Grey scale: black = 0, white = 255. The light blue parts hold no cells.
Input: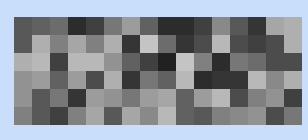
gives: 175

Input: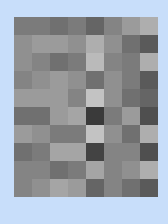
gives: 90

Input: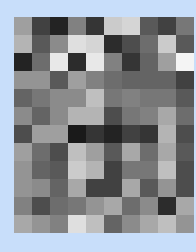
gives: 89

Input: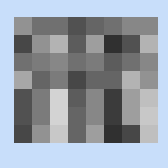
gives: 179

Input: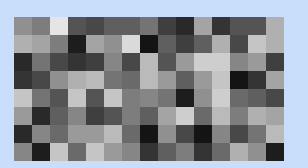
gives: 176

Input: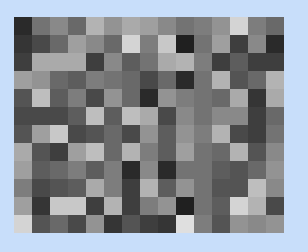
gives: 42

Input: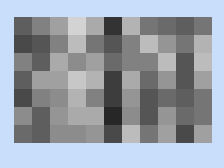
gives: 179

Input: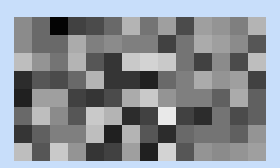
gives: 86

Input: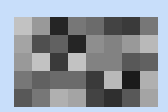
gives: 185
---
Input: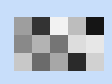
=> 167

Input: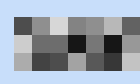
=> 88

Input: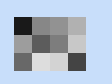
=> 221

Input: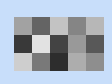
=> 45

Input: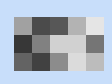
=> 140

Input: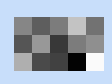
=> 65
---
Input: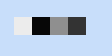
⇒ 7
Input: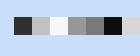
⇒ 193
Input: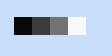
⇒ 59
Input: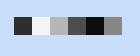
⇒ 244
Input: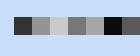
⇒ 148
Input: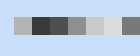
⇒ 58
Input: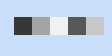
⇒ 164
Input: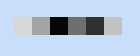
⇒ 164
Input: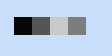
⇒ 85
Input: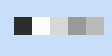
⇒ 252
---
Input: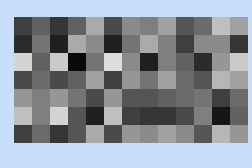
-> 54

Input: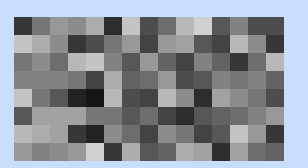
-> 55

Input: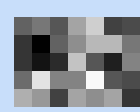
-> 119

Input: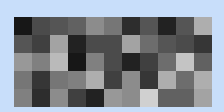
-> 54

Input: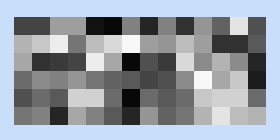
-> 89
